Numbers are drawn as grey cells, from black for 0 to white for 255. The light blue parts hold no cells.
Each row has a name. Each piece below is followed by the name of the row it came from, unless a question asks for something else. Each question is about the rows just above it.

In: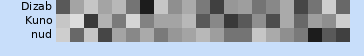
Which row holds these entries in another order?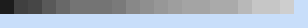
Dizab
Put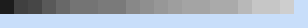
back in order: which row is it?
nud
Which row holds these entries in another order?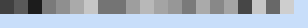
nud
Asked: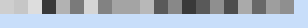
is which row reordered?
Kuno

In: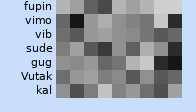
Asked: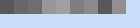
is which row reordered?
Vutak
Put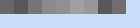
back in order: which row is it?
vib
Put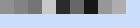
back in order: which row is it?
vimo
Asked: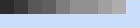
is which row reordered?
sude
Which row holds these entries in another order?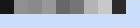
gug
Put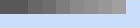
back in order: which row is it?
Vutak
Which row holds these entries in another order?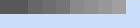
vib

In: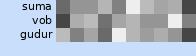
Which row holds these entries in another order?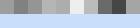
gudur
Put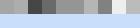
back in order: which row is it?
suma

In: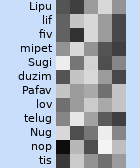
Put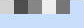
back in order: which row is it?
Sugi
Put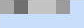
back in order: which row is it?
Pafav
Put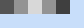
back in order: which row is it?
mipet

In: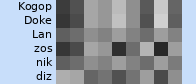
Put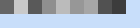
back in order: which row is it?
Kogop
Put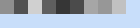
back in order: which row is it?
Doke

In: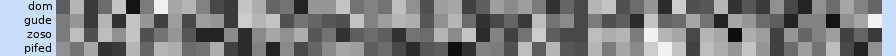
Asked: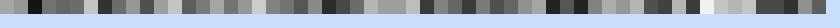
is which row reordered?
gude
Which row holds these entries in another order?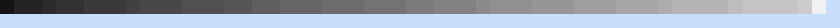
dom
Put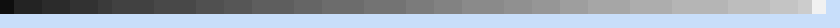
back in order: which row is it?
pifed
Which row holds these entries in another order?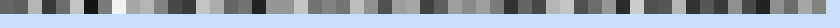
dom

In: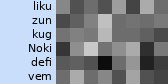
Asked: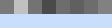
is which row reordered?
zun
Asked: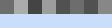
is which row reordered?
liku
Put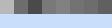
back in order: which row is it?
kug

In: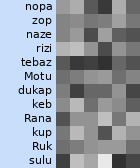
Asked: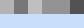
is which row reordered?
Rana
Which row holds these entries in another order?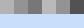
kup
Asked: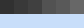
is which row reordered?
tebaz
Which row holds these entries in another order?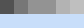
Rana

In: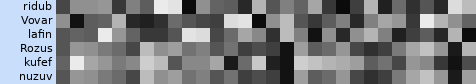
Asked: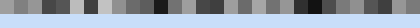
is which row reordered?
nuzuv
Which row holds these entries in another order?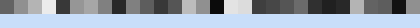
Vovar
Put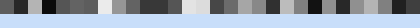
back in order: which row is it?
lafin
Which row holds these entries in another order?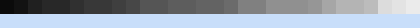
Vovar

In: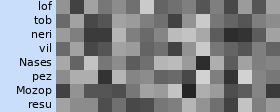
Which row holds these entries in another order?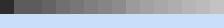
Nases
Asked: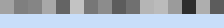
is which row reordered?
Nases
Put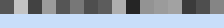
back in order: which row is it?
Mozop
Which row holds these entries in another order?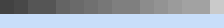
tob
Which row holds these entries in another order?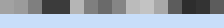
neri

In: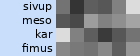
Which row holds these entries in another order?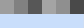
meso
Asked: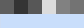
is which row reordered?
sivup
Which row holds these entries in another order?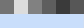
kar
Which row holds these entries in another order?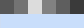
kar
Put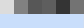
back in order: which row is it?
sivup

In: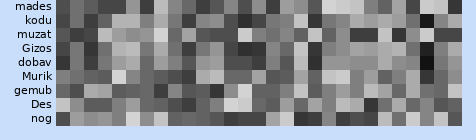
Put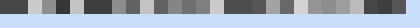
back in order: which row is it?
muzat
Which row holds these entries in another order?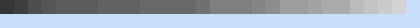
Des
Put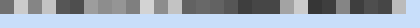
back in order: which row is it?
nog
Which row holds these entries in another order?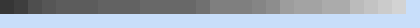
Murik
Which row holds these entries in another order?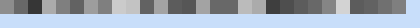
Murik

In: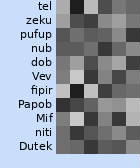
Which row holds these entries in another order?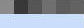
pufup
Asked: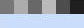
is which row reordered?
tel
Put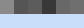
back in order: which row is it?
Dutek
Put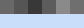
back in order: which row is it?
Dutek
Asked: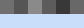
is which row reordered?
Dutek
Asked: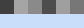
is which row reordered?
dob

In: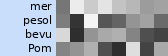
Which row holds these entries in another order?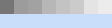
mer
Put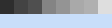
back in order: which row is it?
Pom

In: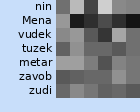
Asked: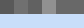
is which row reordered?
tuzek
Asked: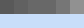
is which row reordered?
zavob
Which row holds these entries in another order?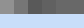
zavob

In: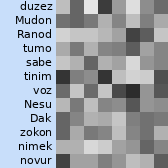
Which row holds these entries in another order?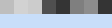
tinim
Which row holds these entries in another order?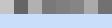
Dak
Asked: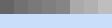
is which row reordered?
Mudon
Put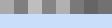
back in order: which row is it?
Mudon
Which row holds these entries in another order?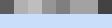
novur
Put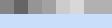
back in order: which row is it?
nimek
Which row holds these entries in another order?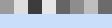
duzez

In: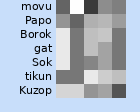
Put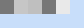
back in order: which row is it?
Borok
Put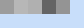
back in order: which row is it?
Papo
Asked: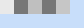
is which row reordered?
Borok
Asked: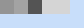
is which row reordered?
Kuzop
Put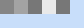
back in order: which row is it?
Sok

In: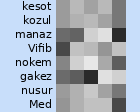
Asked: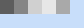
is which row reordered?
nokem
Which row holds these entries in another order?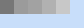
nusur
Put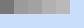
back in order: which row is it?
kozul
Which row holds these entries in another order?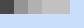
Med
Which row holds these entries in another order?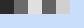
manaz
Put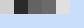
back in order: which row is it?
manaz

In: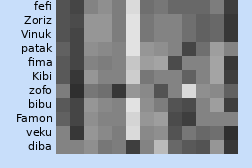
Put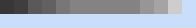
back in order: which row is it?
Kibi
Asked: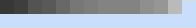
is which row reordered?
diba
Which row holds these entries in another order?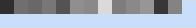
veku
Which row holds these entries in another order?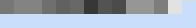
Zoriz

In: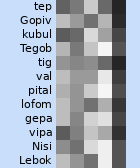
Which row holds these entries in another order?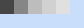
gepa
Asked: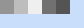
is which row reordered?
Lebok

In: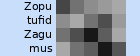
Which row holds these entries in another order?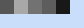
mus
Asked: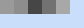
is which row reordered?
Zopu
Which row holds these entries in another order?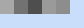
tufid
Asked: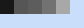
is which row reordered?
mus
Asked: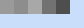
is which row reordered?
tufid

